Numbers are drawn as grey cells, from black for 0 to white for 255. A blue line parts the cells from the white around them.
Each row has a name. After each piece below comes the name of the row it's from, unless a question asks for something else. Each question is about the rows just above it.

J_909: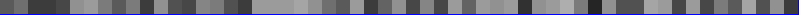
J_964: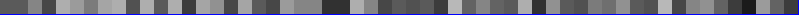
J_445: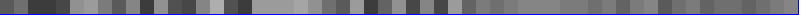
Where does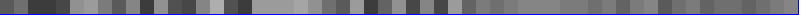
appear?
J_445
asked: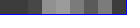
J_909

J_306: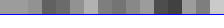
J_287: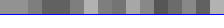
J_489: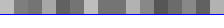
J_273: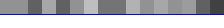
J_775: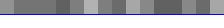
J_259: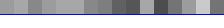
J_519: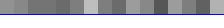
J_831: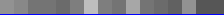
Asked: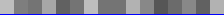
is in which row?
J_489
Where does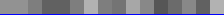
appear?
J_287
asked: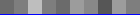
J_519
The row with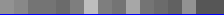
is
J_831
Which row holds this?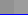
J_273
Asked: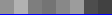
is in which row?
J_306

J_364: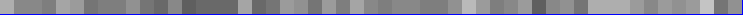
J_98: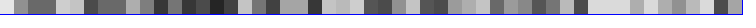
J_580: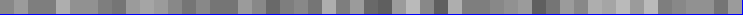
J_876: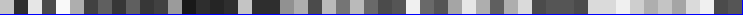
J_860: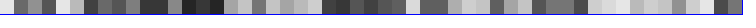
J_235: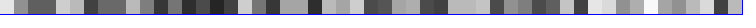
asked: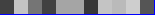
J_98
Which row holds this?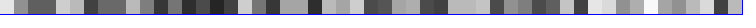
J_235
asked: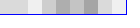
J_876
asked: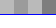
J_580
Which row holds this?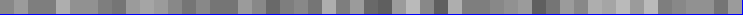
J_580
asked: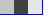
J_235
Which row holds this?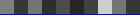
J_235

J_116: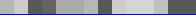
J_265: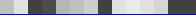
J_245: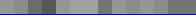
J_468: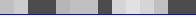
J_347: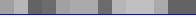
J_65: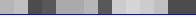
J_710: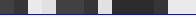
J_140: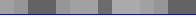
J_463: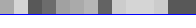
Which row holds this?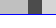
J_468
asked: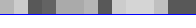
J_116
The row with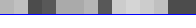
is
J_65

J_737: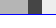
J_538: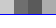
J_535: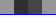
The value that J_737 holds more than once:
[181]
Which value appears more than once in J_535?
[151]
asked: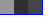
J_535
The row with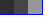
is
J_535

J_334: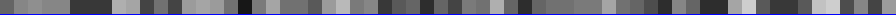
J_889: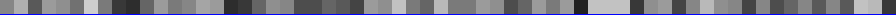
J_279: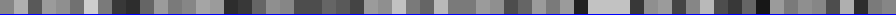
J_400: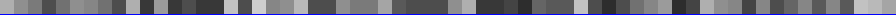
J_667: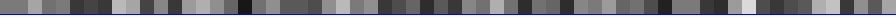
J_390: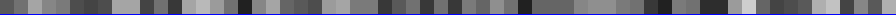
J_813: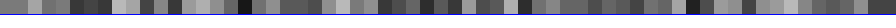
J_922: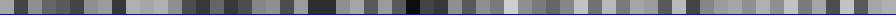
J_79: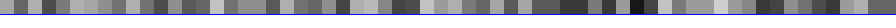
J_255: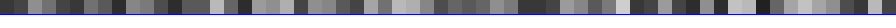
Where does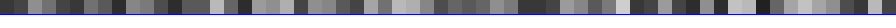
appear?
J_255
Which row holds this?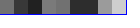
J_390
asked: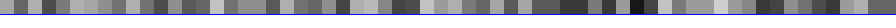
J_79
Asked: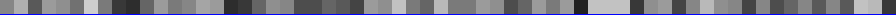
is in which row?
J_889
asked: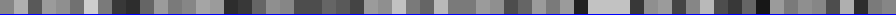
J_279
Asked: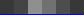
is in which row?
J_79
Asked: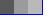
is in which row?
J_334

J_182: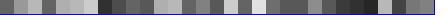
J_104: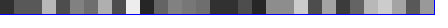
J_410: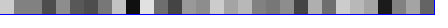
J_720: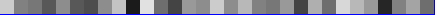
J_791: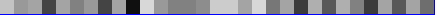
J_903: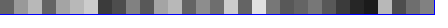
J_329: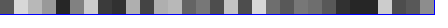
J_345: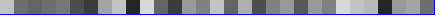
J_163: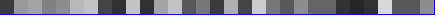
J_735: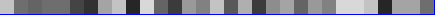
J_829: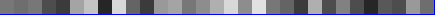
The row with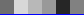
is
J_720
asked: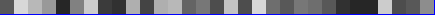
J_329
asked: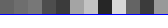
J_345

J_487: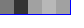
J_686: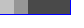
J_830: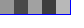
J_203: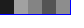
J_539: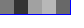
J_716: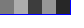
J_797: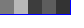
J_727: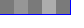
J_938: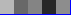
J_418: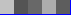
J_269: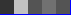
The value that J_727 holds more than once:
[122]
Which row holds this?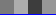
J_716

